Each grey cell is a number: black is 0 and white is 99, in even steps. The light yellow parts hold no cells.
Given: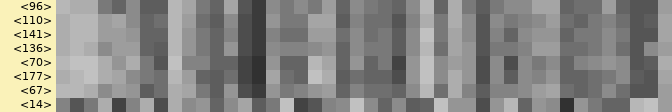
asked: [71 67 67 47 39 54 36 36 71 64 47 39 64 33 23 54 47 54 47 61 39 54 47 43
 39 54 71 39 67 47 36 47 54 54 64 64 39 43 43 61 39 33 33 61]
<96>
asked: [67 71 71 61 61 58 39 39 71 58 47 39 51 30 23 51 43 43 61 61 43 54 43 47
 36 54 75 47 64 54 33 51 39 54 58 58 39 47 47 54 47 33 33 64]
<141>
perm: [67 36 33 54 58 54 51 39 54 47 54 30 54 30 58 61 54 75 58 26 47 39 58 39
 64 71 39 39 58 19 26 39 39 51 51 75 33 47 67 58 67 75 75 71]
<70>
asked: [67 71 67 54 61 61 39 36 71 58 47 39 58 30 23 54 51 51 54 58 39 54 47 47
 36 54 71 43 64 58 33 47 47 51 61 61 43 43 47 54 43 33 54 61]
<136>
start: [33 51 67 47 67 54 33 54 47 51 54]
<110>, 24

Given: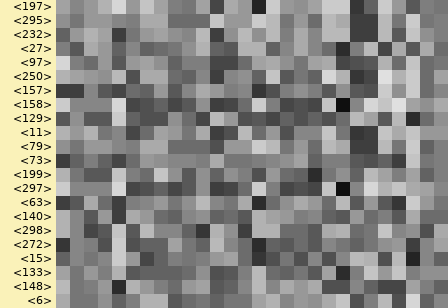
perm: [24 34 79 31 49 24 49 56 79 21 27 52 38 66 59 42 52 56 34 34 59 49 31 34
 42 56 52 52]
<157>
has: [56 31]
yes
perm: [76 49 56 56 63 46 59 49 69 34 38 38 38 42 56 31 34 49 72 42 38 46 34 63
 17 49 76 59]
<133>
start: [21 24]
<11>, 21
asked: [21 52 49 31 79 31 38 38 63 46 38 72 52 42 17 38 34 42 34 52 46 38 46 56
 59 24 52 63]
<272>

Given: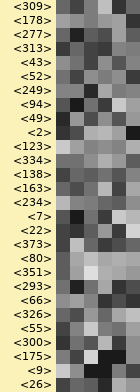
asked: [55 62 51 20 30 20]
<66>
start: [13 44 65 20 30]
<293>, 1
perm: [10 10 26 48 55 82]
<175>
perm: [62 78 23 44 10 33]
<94>
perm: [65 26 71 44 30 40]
<163>

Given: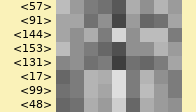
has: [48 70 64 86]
yes
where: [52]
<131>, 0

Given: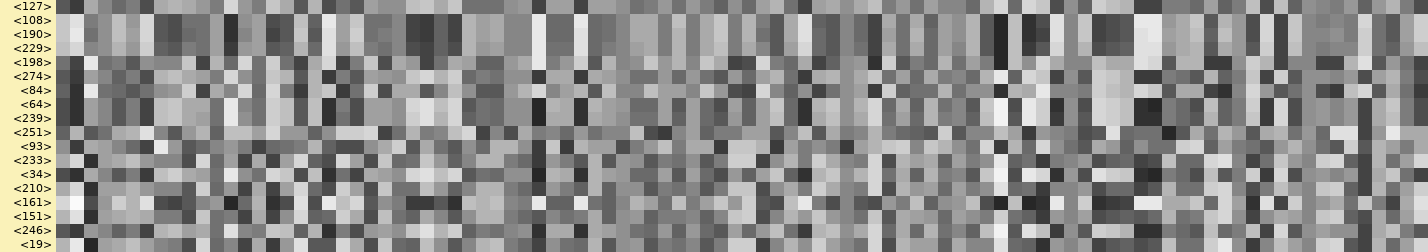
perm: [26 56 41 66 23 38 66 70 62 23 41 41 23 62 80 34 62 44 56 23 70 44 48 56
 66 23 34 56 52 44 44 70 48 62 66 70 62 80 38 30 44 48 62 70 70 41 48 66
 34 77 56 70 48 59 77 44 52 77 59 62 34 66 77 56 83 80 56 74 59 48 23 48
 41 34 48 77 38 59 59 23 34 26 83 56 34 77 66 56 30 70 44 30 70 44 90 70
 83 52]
<274>
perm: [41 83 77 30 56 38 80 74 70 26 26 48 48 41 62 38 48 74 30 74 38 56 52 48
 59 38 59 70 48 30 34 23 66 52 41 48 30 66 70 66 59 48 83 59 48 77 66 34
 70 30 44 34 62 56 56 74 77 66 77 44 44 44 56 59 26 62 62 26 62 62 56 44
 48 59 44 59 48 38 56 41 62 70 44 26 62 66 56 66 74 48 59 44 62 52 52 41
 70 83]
<127>
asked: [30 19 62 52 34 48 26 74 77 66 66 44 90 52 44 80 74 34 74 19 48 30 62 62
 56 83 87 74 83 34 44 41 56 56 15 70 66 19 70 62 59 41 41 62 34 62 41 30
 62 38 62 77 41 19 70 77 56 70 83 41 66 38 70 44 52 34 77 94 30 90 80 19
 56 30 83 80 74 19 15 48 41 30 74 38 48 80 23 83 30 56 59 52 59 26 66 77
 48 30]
<64>
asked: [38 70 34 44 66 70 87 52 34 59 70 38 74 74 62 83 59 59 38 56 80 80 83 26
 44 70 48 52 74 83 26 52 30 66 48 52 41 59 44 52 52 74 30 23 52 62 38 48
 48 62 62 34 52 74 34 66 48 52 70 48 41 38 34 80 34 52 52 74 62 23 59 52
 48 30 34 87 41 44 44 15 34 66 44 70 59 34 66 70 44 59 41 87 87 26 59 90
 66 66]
<251>
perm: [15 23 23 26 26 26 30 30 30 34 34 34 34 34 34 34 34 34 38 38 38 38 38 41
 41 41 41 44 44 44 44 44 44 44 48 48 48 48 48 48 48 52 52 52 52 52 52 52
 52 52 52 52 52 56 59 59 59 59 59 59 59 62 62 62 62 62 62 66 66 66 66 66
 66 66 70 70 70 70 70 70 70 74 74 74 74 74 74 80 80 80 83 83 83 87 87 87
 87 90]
<229>

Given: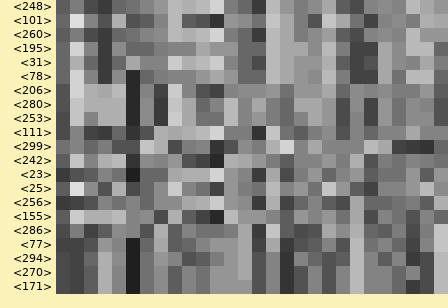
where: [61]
<260>, 19
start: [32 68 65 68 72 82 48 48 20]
<111>, 6
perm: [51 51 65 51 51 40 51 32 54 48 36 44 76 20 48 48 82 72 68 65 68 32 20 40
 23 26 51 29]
<111>

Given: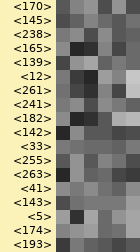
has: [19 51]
yes
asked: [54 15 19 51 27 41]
<165>
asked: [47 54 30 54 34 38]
<238>

